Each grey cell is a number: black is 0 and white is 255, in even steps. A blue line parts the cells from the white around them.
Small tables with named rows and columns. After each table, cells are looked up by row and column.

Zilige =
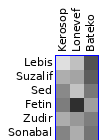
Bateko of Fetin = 159
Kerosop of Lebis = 223
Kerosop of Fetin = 125
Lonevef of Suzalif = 164
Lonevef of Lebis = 192
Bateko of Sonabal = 116
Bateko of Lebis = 82
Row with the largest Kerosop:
Lebis

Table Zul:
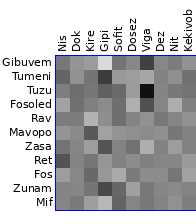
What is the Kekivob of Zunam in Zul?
131
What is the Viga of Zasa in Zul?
174
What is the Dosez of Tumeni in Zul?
157
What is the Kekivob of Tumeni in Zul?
113
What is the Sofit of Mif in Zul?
100
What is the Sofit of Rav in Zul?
111
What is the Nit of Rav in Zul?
133
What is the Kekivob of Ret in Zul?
154
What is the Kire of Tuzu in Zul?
119
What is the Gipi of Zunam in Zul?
73
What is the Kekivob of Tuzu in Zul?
116
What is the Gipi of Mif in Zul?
183
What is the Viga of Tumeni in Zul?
166
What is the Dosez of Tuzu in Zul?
156

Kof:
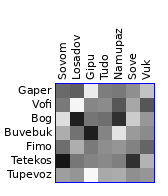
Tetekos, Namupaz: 127
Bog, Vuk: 151
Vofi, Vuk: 86
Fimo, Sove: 130
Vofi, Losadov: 245
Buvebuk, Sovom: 173
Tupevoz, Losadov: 149
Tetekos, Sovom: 22
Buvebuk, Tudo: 132
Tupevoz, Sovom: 158
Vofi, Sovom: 121

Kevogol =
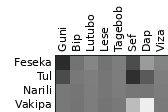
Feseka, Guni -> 43
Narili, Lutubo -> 125
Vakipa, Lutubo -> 125
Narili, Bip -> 117
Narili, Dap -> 117
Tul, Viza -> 126
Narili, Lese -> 118
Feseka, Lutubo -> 133

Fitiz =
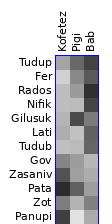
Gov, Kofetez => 133
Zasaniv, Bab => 172
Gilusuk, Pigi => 74
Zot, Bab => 128
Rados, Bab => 47
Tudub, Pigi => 187
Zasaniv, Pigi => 159
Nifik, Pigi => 188
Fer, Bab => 89
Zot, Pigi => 179
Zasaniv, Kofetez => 82
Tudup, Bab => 66
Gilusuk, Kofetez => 180
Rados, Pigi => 155
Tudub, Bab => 101

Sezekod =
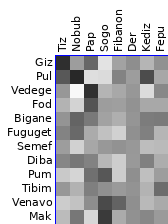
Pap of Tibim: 127
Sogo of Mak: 58
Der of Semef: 152
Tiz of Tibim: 151
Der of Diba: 153
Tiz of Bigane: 148
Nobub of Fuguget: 105
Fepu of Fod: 168
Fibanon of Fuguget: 209
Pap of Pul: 222
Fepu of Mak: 154
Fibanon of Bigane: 175
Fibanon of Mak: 171
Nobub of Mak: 119
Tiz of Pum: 201
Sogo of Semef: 152
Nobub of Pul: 40

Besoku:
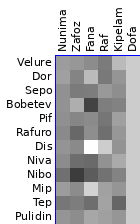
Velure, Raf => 123
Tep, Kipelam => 102
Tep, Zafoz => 125
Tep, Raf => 163
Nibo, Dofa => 204
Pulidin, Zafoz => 141
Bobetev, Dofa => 204
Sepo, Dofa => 204
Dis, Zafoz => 138
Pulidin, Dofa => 204
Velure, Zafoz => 151
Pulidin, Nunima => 149
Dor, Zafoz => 132

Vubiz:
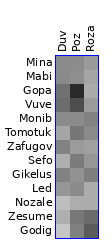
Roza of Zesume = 107
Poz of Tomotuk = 119
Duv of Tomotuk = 165
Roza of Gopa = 171
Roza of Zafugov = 160
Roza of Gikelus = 127
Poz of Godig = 128
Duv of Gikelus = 130
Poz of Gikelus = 146
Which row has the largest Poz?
Nozale

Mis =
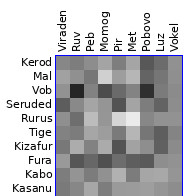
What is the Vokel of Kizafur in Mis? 139
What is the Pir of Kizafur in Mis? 83
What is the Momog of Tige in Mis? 157
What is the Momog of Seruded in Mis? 149
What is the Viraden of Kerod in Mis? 135
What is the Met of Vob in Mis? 131
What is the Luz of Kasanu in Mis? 149
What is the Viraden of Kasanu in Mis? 122
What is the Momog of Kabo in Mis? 145
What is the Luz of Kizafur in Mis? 96
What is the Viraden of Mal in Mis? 161
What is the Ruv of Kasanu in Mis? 135
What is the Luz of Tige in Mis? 94
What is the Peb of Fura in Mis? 103
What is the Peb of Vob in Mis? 130

